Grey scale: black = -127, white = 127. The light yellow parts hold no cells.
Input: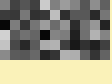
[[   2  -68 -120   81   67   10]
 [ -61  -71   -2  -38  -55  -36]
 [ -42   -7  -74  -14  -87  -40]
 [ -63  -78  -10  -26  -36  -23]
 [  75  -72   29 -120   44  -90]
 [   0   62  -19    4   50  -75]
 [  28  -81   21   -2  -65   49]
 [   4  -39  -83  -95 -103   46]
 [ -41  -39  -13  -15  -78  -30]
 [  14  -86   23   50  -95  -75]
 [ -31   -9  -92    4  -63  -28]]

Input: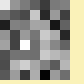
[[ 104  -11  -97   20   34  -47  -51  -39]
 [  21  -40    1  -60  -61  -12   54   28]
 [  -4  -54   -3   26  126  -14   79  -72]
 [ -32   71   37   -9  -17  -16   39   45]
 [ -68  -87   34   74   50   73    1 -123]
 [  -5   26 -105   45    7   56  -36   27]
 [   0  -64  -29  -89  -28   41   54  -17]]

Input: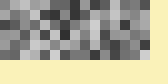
[[  4  38 -56  20  27 -18]
 [ 45  -8 -35  25 -20 -25]
 [ 64  13  13 -36   0  67]
 [ 30  67 -18  51  73  50]
 [ 42 -58  58 -55  56 -34]
 [-25 -73 -16  67   8  78]
 [-26   7 -60 -79  48 -44]
 [-71 -73  -3  60  30  -8]
 [ 24 -35  30   2 -30  -8]
 [-62  47  78  70  51 -68]
 [-34  23  -7 -53 -33  10]
 [ 59  68  41  22 -61 -57]
 [-14  22 -68  26 -18 -14]
 [ -4   6  23  -7  13  -5]
 [-45  43  41   8 -64  78]]

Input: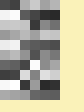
[[-52 115  72  25 108  44 -24 -65 120  42]
 [-62 123  73  39 114  58 -31 -59 127  35]
 [ 47 -36  68  57 -24  19 -57  91 -72  27]
 [ 74 -58 -70  32 -36 -45 123   3  27 -25]
 [ 34 -80   8  72 -42  11  12  95 -85 -31]
 [ 53 -86 -15  68 -50  -8  38  79 -78 -34]]

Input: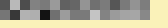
[[ -42   -9]
 [  57  -71]
 [ -50   50]
 [   2   47]
 [  -5 -108]
 [  26  -15]
 [ -30   28]
 [ -25   -6]
 [  20   -5]
 [ -15   68]
 [  -4    3]
 [ -41   27]
 [  -5   36]
 [  19   38]
 [  -2    8]]

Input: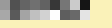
[[  26   40]
 [ -46  -37]
 [ -27   36]
 [ -15   64]
 [ -29   82]
 [ -72  126]
 [  -9  -33]
 [  75  -22]
 [-106  100]]

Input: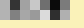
[[  51   51]
 [ -75    1]
 [  34   39]
 [  72   26]
 [ -16   91]
 [-116  -80]
 [  -4   48]]

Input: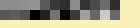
[[  11  -41]
 [  11  -34]
 [  16  -46]
 [  19 -126]
 [ -37  -93]
 [ -71  -11]
 [ -81 -120]
 [  12  -69]
 [ -74   31]
 [ -52  -24]
 [ -19   74]
 [ -81  -23]]

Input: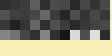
[[ -80  -45  -71    5]
 [ -73  -64  -94  -13]
 [ -66  -66  -74  -58]
 [ -32  -56  -25  -78]
 [ -79  -24  -79    4]
 [ -50  -67  -47  -78]
 [ -55  -90  -69 -104]
 [ -87  -50  -86   91]
 [ -56  -75  -70  -48]
 [ -75  -55  -60   95]
 [ -54  -73  -55  -83]]
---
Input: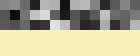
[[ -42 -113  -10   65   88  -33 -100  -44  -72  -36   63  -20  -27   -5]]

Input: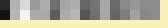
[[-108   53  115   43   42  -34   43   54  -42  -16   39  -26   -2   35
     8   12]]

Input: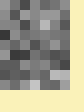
[[ 12 -41  26   9  24  24 -16]
 [-72  12 -15  -6   1  -8 -13]
 [ 21 -69 -64 -13 -29 -46 -38]
 [-43 -32 -38  -8 -24  57  52]]

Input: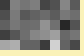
[[-49  -5 -39 -29 -20 -35  -7 -17]
 [-64 -41 -17   6  15  31 -23 -10]]

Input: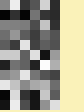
[[-123  -79 -122  -11  -75  -85]
 [ -17   22  -35  -66  -17  -44]
 [  75   75  -31   95 -108   27]
 [   6   24  100  -10  -44  -60]
 [-121   90  -77 -108   70  -35]]

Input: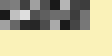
[[-102   64   94  -47  -32  -18  -18  -66  -11]]

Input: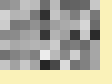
[[ 82  52  55  -6 -79  68  35  -2  62  -7]
 [  8  11  33  40 -73  51  33 -70  72 -85]
 [-14   3  18   0 108  57   8  78   2  38]]

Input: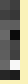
[[ -64  -72]
 [ -22 -116]
 [ -33  -63]
 [ -89  -99]]
